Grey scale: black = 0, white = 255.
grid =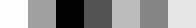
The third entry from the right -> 188
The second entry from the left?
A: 160
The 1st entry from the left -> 253

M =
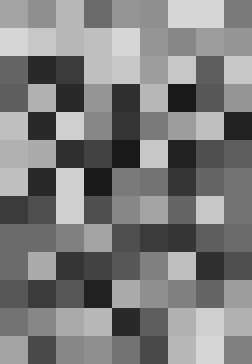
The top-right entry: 122
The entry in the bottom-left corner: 163
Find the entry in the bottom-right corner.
128
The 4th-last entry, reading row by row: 73
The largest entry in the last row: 214
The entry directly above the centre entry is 25
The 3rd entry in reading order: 184
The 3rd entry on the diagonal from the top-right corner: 199
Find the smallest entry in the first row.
107
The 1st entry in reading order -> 163
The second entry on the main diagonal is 199
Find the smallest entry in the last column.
33
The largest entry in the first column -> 214
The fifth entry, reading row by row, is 149
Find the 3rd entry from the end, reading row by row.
184

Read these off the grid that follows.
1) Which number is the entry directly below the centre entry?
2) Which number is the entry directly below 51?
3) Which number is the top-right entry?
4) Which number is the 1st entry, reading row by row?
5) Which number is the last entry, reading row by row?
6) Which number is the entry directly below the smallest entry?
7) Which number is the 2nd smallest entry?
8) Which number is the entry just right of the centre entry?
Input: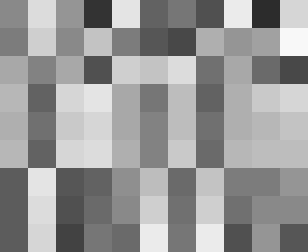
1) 130
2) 195
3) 214
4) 137
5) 86
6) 161
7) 51
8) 189

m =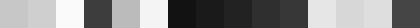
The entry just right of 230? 215
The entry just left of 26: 18
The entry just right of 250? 61
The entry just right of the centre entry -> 34

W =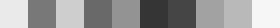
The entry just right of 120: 206
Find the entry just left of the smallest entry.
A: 147
